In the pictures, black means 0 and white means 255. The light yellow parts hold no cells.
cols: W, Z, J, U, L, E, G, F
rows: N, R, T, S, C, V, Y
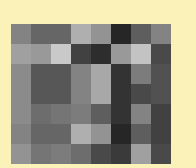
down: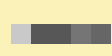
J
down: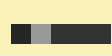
E

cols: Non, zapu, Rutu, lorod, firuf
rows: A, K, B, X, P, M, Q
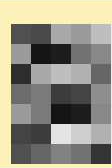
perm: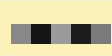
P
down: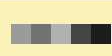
lorod
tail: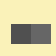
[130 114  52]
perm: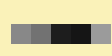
K

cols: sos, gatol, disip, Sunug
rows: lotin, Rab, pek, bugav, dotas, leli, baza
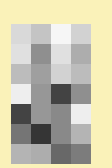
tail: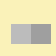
[210 188]
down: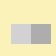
Sunug
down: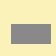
disip
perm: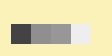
bugav
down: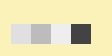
sos

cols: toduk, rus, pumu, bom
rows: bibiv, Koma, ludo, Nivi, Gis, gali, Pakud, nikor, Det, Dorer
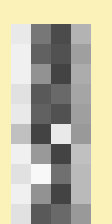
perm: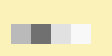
nikor
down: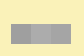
bom
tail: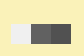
[159]
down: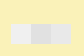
toduk
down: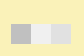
toduk
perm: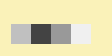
Pakud
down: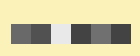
pumu

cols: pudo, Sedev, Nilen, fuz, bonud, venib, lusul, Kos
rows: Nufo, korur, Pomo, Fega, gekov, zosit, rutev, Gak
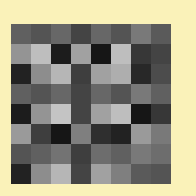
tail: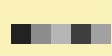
[174  40  76]
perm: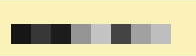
gekov
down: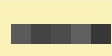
Kos

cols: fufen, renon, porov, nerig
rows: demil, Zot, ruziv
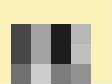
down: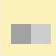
renon
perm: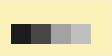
Zot
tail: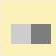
[146]
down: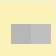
nerig
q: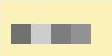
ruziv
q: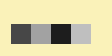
Zot
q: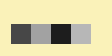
demil

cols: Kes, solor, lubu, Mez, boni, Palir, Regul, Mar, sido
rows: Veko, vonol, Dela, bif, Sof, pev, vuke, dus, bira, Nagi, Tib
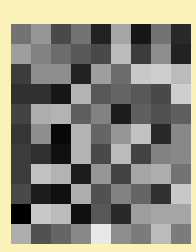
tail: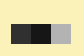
[ 88 101  88  73 206]
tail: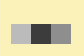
[34]
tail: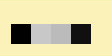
[ 88  41 158 165 165]
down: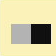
lubu
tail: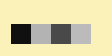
[ 67 130 136]
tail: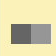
[194  41 136]
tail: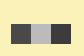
[142  34]

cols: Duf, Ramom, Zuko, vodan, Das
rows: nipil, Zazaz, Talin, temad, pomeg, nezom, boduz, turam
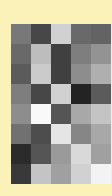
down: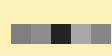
vodan
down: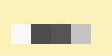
Ramom
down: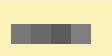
Duf
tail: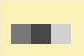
[105  99]
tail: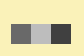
[126 147]
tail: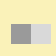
[160]

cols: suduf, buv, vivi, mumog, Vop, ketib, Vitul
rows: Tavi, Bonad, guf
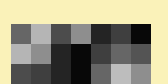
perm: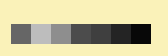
guf
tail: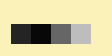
[142]
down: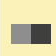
buv
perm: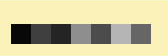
Tavi
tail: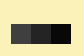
[102 189 142]
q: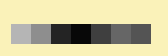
Bonad
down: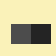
vivi

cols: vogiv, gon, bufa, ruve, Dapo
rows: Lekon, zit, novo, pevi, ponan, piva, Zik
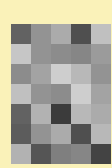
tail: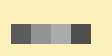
[184]
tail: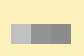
[206 163]
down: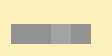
gon
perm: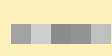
pevi

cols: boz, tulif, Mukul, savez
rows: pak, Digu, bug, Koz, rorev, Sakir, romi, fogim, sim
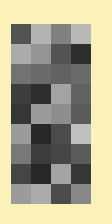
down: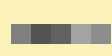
Mukul
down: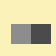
Mukul
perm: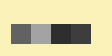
Koz

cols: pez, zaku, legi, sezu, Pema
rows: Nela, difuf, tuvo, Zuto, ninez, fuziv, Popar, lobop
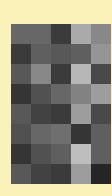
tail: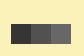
[130 157]
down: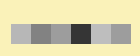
sezu

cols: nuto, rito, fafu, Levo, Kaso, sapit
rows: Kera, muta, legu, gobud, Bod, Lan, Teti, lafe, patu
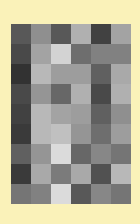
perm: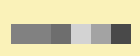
muta
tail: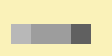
[169]

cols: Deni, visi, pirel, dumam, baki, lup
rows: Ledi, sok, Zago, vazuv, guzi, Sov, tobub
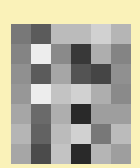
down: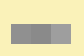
lup
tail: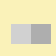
[138]
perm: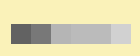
Sov
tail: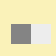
[138  56 174 132]
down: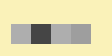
baki
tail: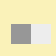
[195 209 174 138]

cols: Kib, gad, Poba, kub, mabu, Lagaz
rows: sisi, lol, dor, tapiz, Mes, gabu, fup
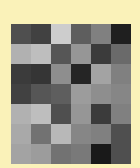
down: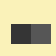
gad
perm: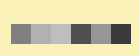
Mes
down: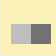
gad
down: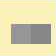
kub
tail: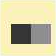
[ 37 163 128]
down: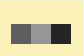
kub
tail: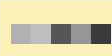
[106]

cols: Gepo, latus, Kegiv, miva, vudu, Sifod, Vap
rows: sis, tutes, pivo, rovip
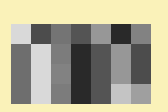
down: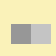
Sifod
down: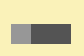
vudu
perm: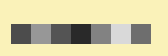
pivo
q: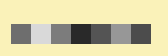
tutes

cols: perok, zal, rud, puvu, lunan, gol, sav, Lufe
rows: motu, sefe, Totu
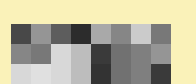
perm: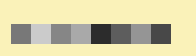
motu
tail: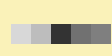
[58]
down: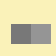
Lufe
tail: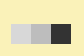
[113 127  58]
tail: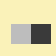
[113 127 149]

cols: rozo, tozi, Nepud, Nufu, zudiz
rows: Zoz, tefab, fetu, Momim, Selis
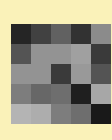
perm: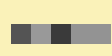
fetu
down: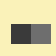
Nepud

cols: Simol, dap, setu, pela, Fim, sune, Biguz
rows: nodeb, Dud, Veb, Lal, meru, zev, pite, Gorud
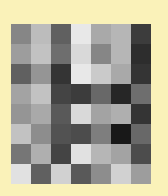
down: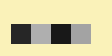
sune
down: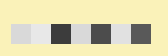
pela
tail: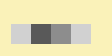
[157]
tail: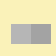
[76]

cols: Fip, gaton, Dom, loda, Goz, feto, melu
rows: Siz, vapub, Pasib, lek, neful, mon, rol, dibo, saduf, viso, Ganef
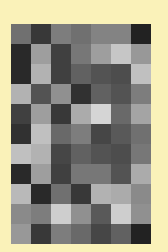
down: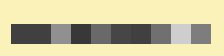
Dom
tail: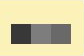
[70 97 34]
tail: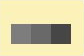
[97 34]
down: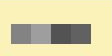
Goz
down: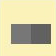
loda
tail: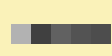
[192]
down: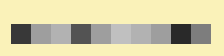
gaton

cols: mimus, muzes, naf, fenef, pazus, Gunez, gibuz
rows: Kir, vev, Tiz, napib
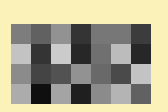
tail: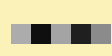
[180  97]
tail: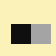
[ 31 139 180  97]
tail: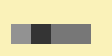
[60]

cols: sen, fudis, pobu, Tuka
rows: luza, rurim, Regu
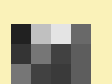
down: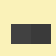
pobu
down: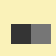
sen
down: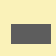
Tuka
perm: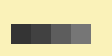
rurim
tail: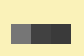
[93]

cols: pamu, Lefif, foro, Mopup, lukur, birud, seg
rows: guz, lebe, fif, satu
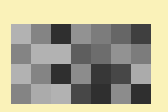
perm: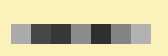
fif
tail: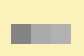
[ 71  47 140  47]

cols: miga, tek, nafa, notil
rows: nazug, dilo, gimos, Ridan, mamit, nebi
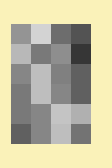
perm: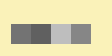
nebi
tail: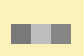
[96]
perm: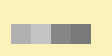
mamit
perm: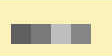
Ridan
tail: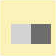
[83]
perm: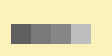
Ridan
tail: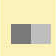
[134  96]

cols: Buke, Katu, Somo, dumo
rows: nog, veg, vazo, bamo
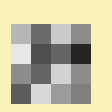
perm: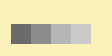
nog
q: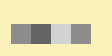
vazo
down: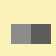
Buke
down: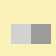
Somo
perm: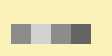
vazo
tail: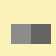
[210 140]

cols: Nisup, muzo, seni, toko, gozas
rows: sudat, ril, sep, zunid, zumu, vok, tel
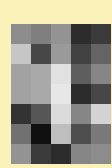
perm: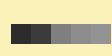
sudat
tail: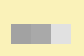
[ 94 134]
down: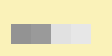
seni

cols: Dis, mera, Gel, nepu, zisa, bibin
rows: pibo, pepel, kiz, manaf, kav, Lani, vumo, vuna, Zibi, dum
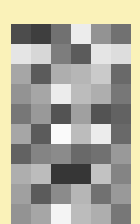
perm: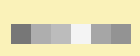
dum
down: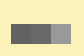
bibin
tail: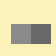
[113 153]
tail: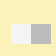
[174 119]
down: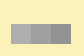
Dis

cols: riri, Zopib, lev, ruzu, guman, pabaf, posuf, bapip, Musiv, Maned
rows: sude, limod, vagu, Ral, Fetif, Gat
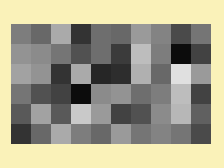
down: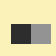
pabaf
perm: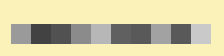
Fetif
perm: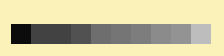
Ral
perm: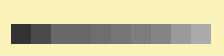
sude
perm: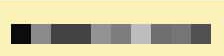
Ral

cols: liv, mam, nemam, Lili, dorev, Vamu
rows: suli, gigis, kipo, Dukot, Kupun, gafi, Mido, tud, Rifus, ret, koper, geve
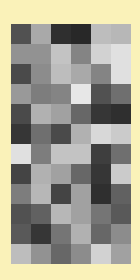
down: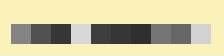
dorev
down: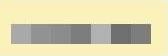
mam
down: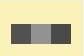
liv
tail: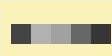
[203]
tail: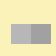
[117  89]

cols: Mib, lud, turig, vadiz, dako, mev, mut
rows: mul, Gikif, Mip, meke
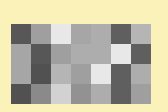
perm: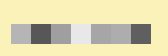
mul
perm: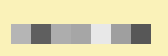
mul

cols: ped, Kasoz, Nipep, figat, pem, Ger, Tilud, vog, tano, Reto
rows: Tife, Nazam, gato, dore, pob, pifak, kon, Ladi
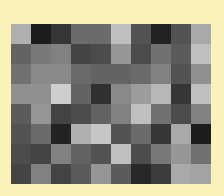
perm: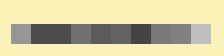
Nazam
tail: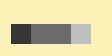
[ 83  34  83 169]
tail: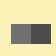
[129]
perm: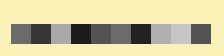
pifak
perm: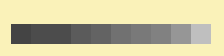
Nazam

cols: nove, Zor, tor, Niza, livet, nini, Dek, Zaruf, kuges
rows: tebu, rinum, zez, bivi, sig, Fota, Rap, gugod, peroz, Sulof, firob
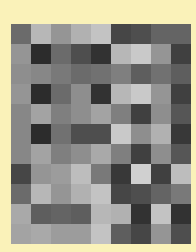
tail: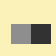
[183 201 149  64]
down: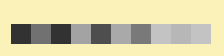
livet

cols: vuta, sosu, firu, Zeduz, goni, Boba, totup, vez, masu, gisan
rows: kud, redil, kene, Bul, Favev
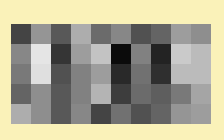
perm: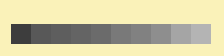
Bul
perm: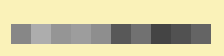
Favev
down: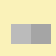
gisan

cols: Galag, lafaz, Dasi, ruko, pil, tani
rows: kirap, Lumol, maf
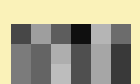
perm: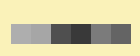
Lumol
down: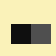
ruko

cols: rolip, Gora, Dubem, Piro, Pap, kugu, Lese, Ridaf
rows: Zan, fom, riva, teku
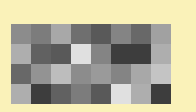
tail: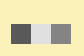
[ 61  61 174]
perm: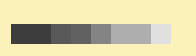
fom
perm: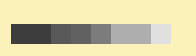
teku

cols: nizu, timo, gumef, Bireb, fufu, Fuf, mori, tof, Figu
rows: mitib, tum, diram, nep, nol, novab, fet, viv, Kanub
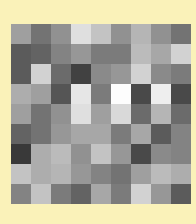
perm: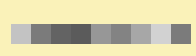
Kanub
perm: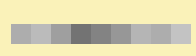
viv
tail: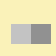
[181 145 115]

